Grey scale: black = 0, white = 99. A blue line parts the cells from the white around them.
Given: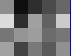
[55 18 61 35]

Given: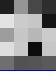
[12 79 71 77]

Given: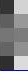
[20 59]

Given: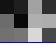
[ 7  3 84]

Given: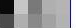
[ 4 68]

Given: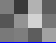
[49 57 36]

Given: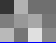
[20 59 87]
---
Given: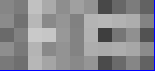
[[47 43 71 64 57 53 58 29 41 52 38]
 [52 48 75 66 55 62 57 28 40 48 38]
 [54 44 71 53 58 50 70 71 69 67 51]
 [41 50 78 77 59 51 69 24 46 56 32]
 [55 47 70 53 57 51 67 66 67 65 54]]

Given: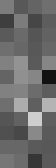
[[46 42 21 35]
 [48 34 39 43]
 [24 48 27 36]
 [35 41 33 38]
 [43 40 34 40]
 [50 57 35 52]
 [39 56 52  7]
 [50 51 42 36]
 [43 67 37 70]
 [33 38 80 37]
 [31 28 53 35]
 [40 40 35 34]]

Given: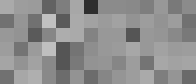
[[44 65 68 53 42 57 42 52 58 61 66 49 58 41]
 [66 61 60 38 49 65 18 54 54 53 49 59 47 54]
 [44 58 44 75 35 66 63 60 63 57 61 57 61 44]
 [59 57 35 52 67 66 51 59 59 33 59 58 53 47]
 [61 45 60 74 33 45 55 59 60 65 59 63 60 61]
 [64 57 63 53 33 47 57 58 52 61 45 65 63 64]]

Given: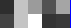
[[26 76 99 20 22]
 [18 76 60 32 64]]

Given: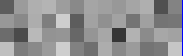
[[74 48 53 60 80 50 43 67 53 60 45 47 77]
 [36 60 68 70 61 53 64 62 59 64 68 31 51]
 [59 53 67 49 80 36 63 56 63 45 62 45 46]
 [42 29 72 57 58 40 58 65 21 69 54 65 63]]

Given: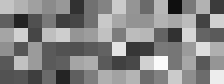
[[32 33 24 41 14 37 49 68 63 70 42 50 79 55 42 92]
 [76 69 62 54 59 19 44 51 79 58 41 71  6 47 69 23]
 [37 14 31 47 24 27 44 78 65 57 57 69 65 73 26 81]
 [64 81 27 74 80 58 61 75 48 73 71 39 19 83 39 35]
 [56 33 60 35 32 31 35 38 88 21 23 47 46 60 86 68]
 [34 75 60 35 37 64 67 35 25 28 81 97 46 65 34 58]]

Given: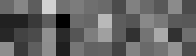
[[55 22 37 55 12 46 38 39 26 51 41 45 57 30]
 [41 52 36 81 44 48 43 41 29 50 41 34 54 29]
 [13 13 22 36  0 42 40 72 36 33 53 47 35 34]
 [15 26 29 56 16 33 49 62 36 19 45 66 19 43]]
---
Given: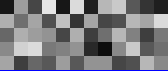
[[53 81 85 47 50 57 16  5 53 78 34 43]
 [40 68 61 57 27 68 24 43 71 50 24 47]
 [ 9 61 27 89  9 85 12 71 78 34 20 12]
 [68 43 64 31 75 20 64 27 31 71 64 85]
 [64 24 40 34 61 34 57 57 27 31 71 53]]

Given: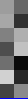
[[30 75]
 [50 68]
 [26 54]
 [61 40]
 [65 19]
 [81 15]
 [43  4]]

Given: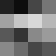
[[63 77 84 71]
 [53 42 27 34]
 [34 20 53 60]
 [13  5 27 46]]

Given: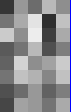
[[38 82 55 63 79]
 [45 75 69 52 75]
 [45 66 88 18 75]
 [27 63 59 45 66]
 [21 59 42 72 55]
 [79 55 92 24 66]
 [35 45 72 31 49]
 [31 42 59 38 49]]

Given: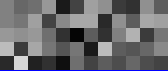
[[16 83 13 19  6 43 26 36 30 40 30 26]
 [59 56 59 43 19  2 36 19 50 69 23 46]
 [50 46 62 26 53 65 65 16 56 36 65 62]
 [50 40 43 59 10 26 62 56 23 19 56 36]
 [73 23 65 46 33 46 10 73 36 33 40 53]]

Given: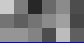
[[58 58 51 30 73 37]
 [79 48 15 41 54 30]
 [45 37 45 54 62 27]]

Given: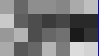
[[59 70 30 40 44 10 20]
 [62 40 55 55 52 66 74]
 [78 37 30 23 27 16 16]
 [66 34 40 70 48 85 82]]

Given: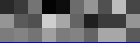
[[48 51 45 62 48 51 39 65 65 35]
 [58 35 31 80 65 39 12 23 23 58]
 [16 23 45  1  5 42 58 31 73 27]]
